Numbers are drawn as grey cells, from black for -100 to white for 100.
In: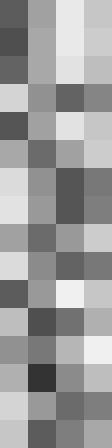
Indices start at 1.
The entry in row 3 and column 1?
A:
-22
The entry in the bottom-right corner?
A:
32
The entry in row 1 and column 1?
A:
-28
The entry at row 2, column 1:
-38
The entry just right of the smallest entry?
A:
9
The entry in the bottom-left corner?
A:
55
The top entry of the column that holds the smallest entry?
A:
26
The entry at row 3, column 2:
32
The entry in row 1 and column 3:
83
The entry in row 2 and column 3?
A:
83
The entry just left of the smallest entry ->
38
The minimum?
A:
-60
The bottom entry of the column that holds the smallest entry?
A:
-28

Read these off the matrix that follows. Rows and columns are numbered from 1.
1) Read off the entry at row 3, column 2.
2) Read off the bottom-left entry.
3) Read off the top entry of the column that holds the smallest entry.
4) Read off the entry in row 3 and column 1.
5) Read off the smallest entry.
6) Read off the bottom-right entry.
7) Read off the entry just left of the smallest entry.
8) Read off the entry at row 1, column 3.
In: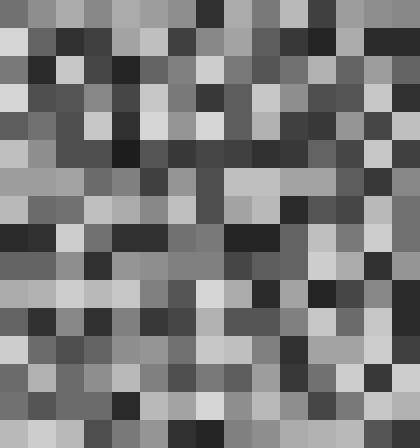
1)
-67
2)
45
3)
34
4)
-5
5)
-77
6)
-56
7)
-39
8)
34
